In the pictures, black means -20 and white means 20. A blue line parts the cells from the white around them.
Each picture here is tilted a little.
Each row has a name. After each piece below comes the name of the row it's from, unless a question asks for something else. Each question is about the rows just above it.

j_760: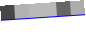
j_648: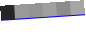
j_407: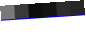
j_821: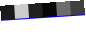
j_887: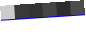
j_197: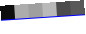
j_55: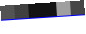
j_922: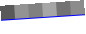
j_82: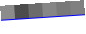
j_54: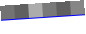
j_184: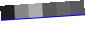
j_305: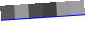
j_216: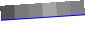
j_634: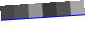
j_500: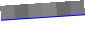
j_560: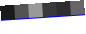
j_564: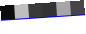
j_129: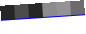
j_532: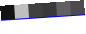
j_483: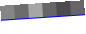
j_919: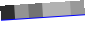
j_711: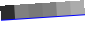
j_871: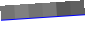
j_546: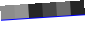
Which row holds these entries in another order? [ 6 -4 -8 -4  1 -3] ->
j_483
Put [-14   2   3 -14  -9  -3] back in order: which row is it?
j_546
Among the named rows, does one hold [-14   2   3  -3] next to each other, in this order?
yes

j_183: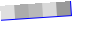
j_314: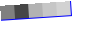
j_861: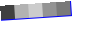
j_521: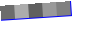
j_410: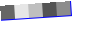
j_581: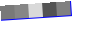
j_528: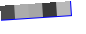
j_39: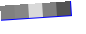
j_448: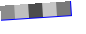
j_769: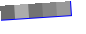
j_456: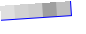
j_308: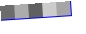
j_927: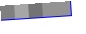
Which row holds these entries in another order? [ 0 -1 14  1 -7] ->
j_581
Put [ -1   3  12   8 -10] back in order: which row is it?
j_861
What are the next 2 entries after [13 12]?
[ 5 10]
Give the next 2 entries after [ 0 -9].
[ 8 11]
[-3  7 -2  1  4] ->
j_769

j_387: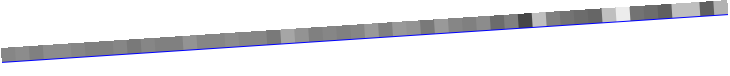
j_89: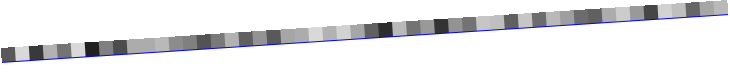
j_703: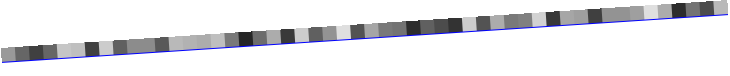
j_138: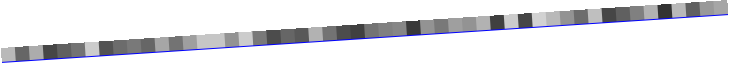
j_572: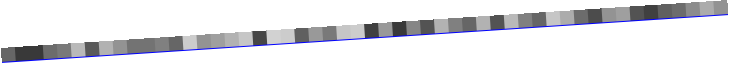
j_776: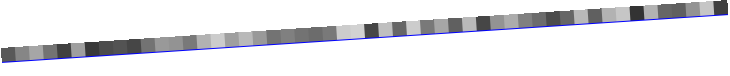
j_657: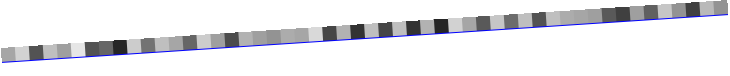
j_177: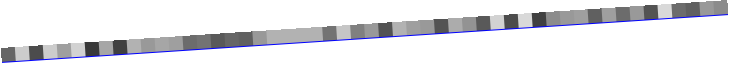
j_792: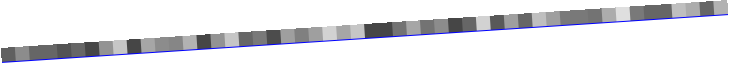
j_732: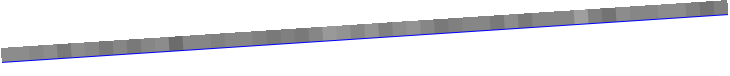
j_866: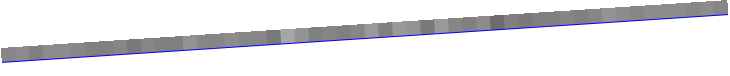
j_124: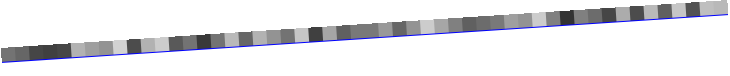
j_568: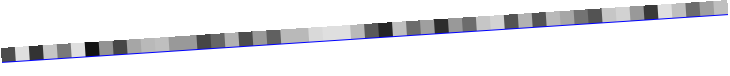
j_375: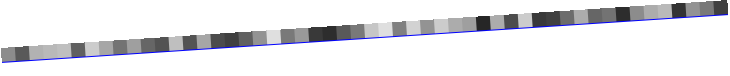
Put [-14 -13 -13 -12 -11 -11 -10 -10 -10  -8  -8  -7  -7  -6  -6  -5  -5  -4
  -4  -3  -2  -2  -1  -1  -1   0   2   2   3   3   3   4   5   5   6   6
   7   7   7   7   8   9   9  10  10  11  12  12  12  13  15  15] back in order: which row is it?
j_375
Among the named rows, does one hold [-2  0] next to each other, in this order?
yes
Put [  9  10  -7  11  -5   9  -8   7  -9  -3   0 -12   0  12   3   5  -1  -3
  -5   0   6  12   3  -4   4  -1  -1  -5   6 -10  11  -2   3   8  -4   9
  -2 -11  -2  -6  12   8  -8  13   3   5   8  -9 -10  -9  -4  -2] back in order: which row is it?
j_124
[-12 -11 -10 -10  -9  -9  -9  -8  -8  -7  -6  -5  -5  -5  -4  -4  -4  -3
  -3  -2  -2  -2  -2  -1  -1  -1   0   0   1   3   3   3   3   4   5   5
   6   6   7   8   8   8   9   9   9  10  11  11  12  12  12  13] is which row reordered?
j_138
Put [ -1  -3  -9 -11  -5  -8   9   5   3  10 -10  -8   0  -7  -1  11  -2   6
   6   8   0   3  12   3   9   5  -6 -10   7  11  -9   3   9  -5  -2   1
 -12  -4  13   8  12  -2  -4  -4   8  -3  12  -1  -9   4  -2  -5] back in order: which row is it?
j_138

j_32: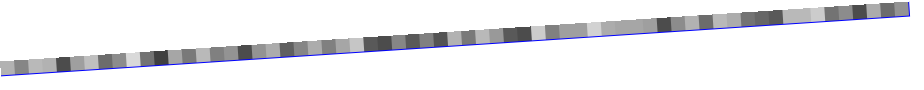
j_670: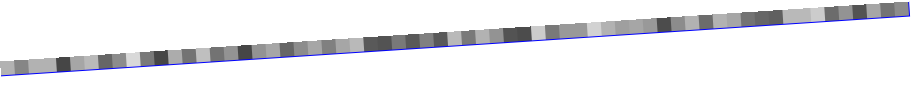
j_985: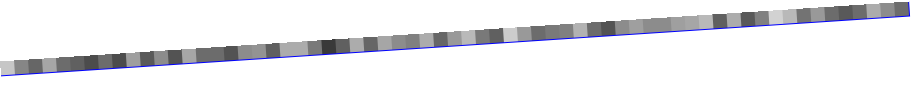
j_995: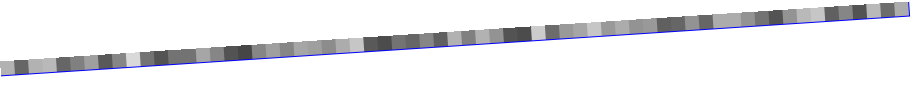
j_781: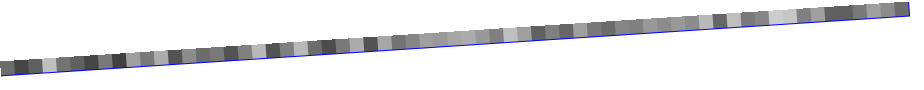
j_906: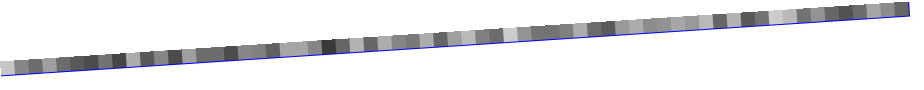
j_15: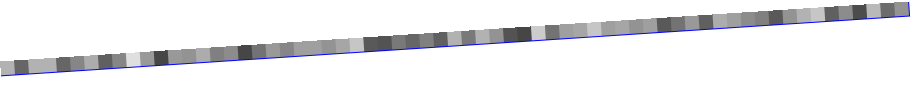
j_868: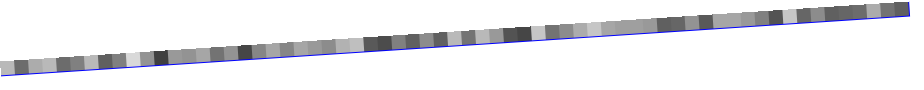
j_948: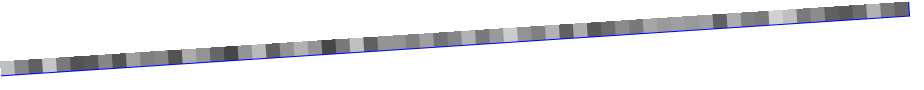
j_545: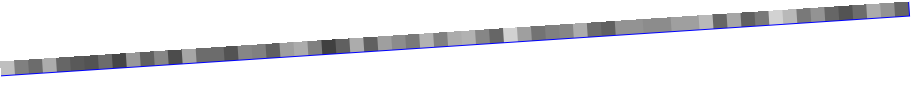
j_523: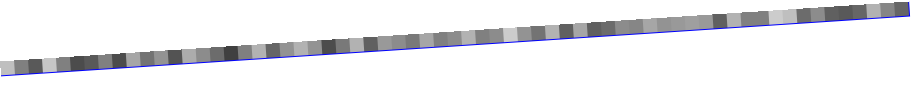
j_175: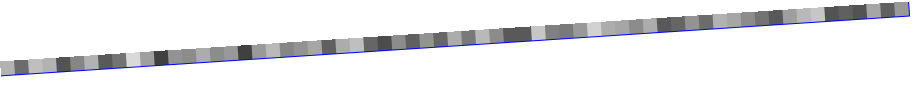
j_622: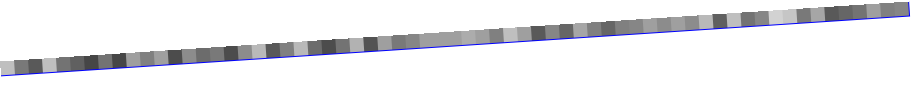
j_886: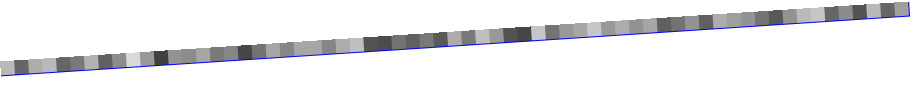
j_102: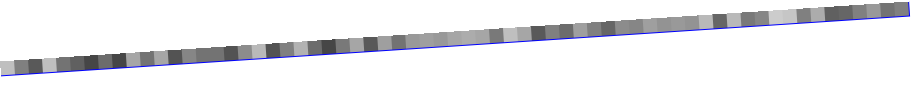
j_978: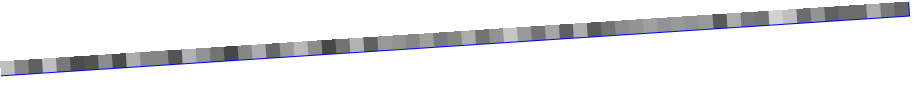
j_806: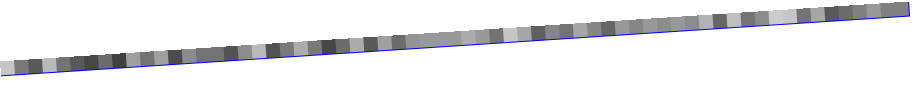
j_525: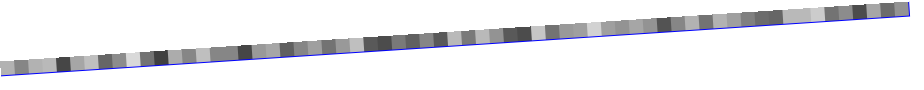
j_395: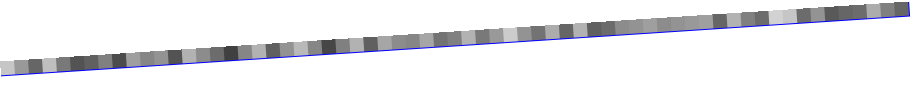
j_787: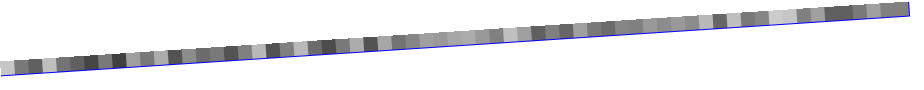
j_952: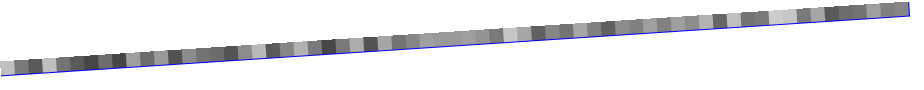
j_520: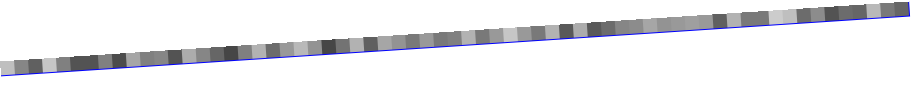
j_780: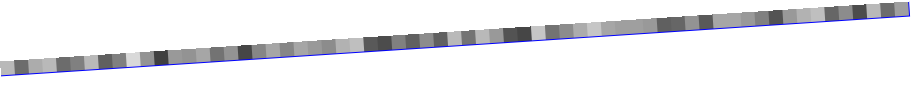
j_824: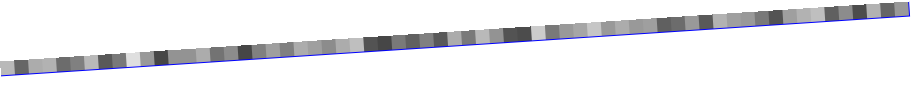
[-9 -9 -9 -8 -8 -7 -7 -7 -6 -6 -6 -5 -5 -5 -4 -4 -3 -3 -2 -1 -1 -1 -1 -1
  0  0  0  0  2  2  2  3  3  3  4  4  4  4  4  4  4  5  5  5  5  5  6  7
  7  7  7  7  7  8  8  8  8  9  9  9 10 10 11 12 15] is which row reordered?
j_824
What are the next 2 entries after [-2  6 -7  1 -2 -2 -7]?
[2 9]
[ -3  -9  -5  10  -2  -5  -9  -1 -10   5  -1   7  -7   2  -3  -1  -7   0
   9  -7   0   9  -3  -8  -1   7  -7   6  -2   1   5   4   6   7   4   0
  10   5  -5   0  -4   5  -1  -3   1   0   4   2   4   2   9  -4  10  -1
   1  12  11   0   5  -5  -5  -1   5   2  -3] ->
j_781
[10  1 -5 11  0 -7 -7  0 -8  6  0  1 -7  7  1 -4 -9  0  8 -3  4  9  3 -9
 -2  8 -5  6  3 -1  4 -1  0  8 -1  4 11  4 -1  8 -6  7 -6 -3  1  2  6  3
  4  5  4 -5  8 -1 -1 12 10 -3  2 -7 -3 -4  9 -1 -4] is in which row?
j_520
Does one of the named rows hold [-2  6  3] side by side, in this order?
no
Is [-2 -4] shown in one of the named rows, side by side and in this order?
yes
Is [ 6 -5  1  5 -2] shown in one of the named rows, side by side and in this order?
yes

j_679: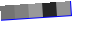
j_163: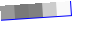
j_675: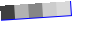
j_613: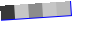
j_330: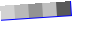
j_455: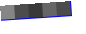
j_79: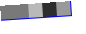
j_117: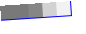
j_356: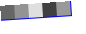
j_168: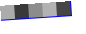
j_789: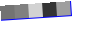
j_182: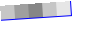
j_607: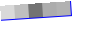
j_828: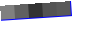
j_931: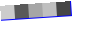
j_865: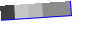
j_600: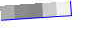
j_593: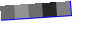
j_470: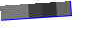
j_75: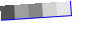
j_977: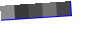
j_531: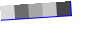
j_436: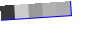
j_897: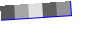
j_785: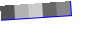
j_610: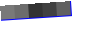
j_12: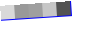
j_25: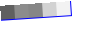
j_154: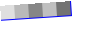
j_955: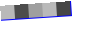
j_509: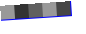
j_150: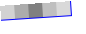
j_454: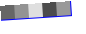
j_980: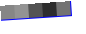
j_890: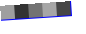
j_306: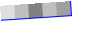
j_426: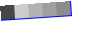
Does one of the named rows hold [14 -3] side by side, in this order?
yes
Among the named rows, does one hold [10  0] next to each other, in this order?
yes
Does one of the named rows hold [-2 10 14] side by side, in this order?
no
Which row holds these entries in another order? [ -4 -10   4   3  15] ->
j_356
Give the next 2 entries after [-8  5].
[ 9 -9]

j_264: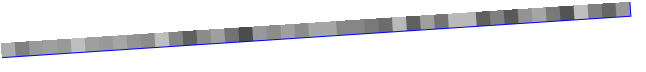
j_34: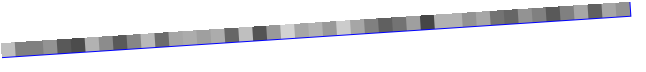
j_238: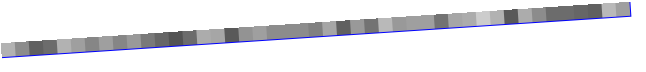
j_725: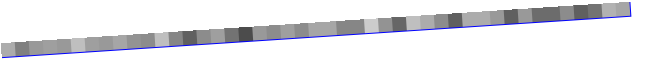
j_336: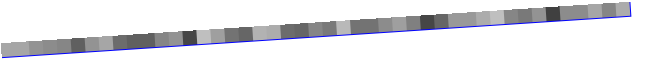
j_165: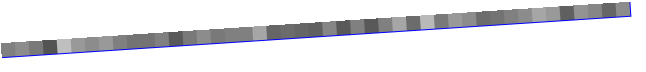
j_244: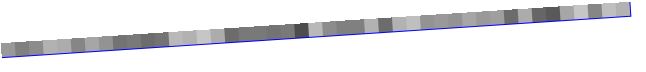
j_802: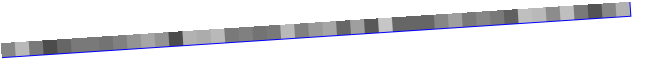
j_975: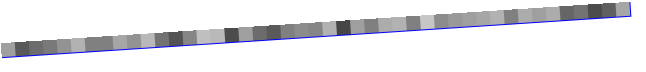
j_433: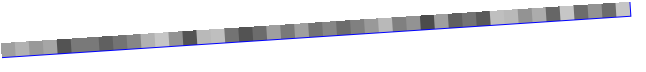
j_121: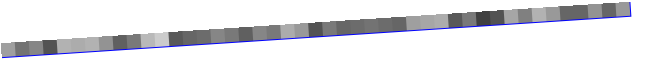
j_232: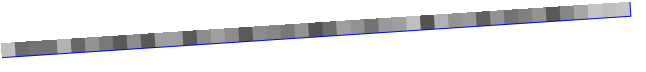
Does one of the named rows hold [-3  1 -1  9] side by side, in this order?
no
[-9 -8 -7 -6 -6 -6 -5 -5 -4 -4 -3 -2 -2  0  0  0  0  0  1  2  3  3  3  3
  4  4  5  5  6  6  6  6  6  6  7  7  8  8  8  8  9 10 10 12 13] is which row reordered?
j_34
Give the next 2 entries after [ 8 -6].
[7 2]
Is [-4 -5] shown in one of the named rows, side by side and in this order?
yes
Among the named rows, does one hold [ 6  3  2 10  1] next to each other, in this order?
yes

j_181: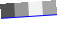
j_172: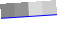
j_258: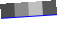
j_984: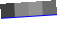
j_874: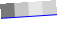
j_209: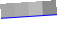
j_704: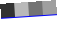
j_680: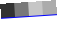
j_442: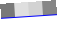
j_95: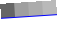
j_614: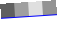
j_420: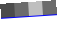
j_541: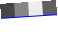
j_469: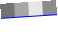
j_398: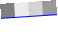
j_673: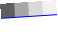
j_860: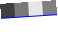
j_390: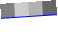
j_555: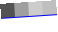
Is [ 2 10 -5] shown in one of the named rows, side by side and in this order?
no
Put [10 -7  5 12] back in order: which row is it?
j_555
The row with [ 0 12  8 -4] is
j_390
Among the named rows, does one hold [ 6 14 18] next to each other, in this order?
yes

